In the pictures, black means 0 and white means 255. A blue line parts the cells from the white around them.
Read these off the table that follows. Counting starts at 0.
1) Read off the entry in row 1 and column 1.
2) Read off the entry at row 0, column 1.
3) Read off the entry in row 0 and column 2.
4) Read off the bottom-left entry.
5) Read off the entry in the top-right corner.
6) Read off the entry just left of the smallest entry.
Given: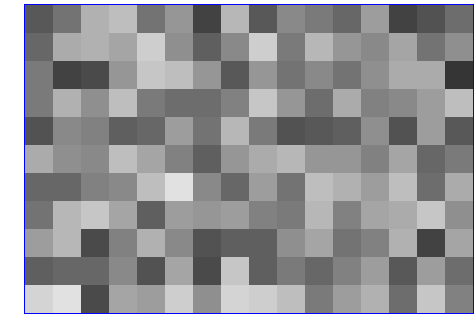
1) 171
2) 115
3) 177
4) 212
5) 109
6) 171
